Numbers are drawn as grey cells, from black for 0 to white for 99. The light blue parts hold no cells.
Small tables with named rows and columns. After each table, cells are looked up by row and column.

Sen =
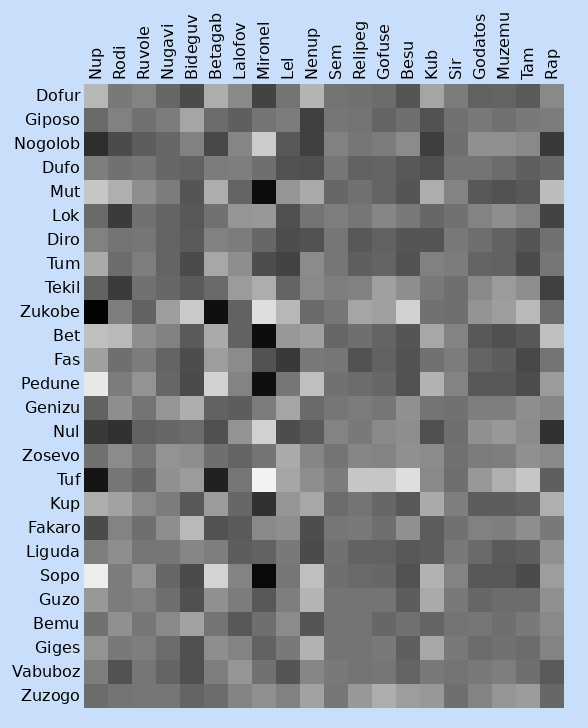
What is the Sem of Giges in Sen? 45
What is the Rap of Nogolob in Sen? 22
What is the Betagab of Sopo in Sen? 82
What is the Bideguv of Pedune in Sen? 29
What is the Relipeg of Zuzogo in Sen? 59
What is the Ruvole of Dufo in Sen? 46
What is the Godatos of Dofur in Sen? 38
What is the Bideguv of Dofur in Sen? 29
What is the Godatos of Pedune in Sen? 34
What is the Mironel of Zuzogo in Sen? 56
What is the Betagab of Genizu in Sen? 38
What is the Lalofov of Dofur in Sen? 53
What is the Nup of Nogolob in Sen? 18

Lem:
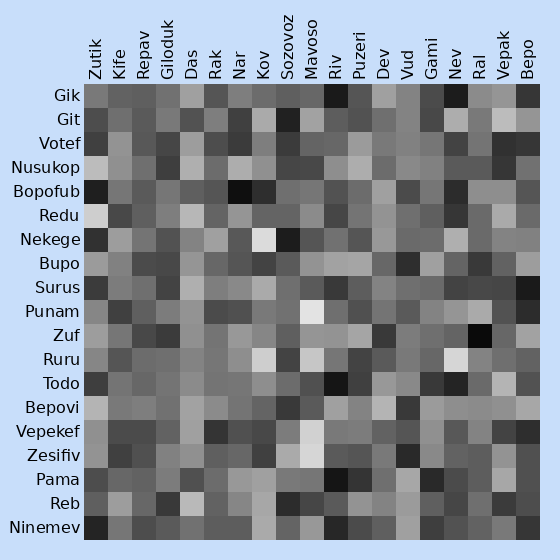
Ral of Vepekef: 51
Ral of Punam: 66
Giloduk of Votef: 27
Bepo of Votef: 21
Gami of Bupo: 62
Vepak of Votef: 19

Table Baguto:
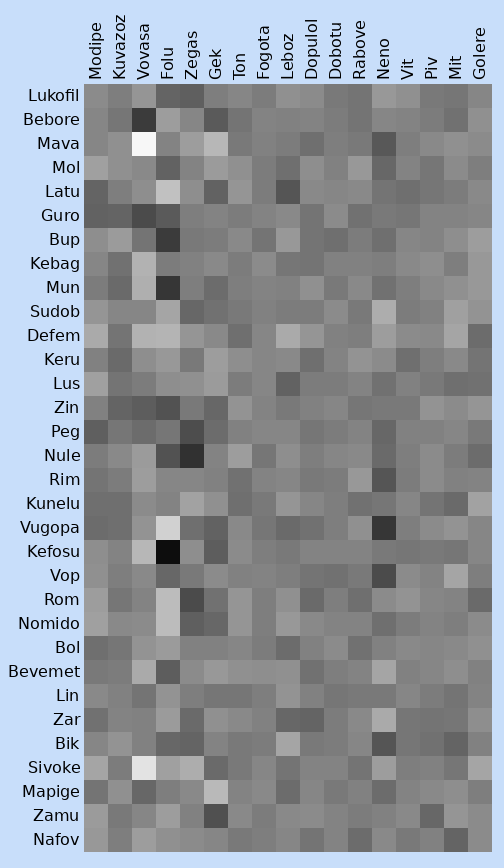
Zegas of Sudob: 40
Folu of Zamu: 61
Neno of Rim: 33
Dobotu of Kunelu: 49
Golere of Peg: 47
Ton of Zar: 53
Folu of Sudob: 64
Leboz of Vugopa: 41
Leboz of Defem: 66
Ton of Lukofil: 52
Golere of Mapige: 49
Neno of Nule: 41
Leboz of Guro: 53
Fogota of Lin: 49
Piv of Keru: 49
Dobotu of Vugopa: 49
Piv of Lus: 47
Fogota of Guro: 51
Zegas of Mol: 51

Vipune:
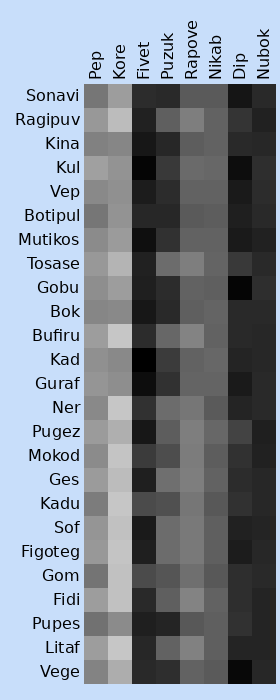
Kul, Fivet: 2
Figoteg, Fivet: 12
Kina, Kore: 52
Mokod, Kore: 76
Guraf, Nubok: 16
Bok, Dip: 16
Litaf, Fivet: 15
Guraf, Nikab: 39
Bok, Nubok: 16
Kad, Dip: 14
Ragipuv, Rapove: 49
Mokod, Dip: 19
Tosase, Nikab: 39
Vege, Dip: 3
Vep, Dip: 10
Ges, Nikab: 38
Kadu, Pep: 48

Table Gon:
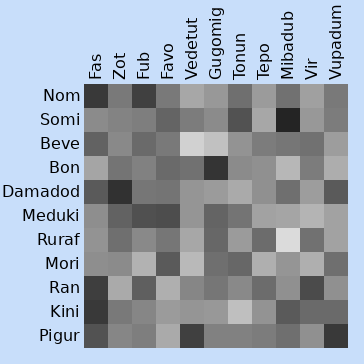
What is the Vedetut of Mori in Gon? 72
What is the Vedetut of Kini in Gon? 58
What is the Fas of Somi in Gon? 54
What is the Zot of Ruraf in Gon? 43
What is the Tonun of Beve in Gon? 57
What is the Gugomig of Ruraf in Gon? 40
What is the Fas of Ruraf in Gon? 57
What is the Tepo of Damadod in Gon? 56
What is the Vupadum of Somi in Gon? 48
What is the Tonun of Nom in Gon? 43
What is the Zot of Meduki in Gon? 38
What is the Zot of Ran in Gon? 66
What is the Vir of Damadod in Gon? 61
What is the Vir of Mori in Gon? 68
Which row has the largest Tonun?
Kini

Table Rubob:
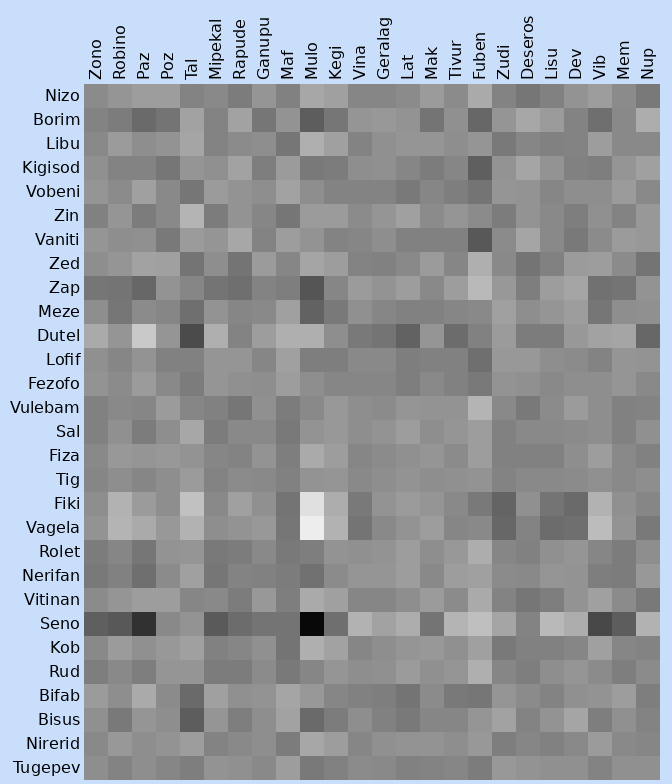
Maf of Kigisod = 60
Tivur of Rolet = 59
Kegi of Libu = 62
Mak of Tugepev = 51
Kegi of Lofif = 49
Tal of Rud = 58
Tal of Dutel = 29
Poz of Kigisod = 46
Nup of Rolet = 55
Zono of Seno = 37
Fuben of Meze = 53
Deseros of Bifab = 54
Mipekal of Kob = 50
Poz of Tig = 55
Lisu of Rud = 55
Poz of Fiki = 55
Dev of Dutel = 59
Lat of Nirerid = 57
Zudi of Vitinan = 51

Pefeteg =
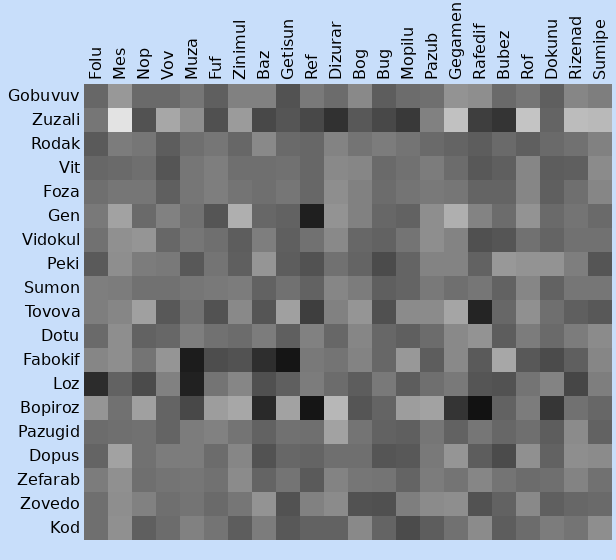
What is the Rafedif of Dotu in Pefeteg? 57
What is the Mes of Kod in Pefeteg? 56
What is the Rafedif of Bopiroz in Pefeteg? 7
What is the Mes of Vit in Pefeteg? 41
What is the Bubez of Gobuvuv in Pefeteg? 41
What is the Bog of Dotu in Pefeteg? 52
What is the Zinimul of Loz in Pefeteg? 52
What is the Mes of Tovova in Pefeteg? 52
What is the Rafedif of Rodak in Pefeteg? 36
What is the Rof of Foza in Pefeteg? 52

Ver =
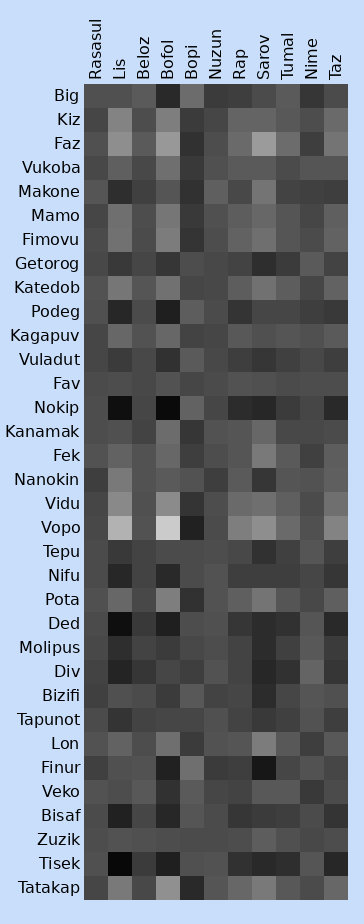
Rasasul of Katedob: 32
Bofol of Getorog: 21
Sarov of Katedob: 44
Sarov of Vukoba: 35
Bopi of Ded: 30
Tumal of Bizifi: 27
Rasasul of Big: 31
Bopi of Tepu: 29
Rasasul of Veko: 32
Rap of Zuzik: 30
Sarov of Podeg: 27

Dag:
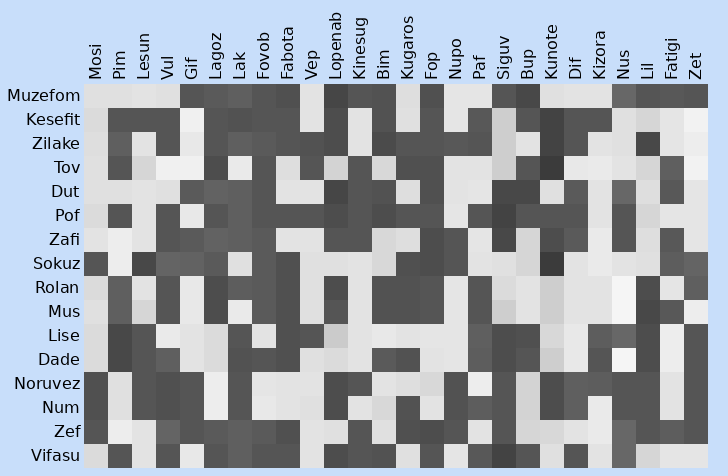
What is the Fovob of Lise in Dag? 88
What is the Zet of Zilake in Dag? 92
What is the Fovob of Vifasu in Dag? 33
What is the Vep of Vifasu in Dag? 88
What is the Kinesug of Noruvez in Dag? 33
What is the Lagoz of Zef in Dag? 35
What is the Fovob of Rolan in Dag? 35
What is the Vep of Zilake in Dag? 32
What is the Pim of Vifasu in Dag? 33
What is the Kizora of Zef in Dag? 91
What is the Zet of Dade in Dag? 33
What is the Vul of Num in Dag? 31
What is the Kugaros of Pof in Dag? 33
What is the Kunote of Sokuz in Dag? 23
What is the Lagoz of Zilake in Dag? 33
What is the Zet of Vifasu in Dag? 89
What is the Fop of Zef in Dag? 30
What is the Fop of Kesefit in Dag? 33
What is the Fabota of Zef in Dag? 31

